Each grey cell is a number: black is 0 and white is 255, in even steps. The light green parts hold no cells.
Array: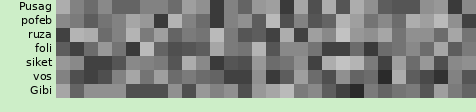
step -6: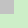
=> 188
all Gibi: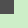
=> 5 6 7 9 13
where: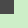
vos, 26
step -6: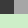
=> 52 160

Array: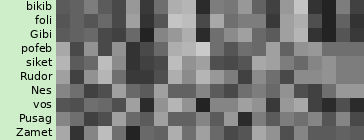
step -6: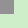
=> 140
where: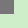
bikib, 12
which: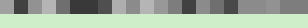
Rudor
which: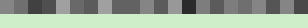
Pusag
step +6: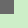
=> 111

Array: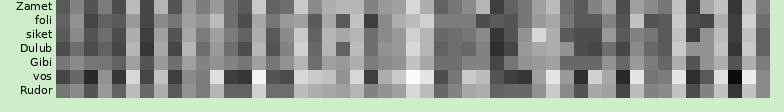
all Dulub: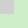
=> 17
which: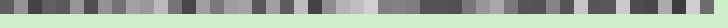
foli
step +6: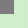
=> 130
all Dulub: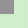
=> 23 36 45 46
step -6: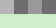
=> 175 104 147 104
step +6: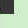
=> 60

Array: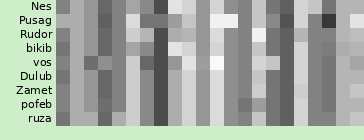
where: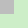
Rudor, 21
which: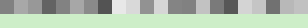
Nes
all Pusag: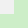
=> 11 12
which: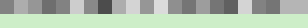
pofeb
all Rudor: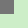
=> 15
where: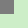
bikib, 19
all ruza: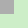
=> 1 2 4 8

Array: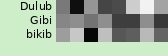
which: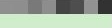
Gibi
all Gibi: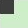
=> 4 5
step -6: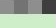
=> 136 109 136 56

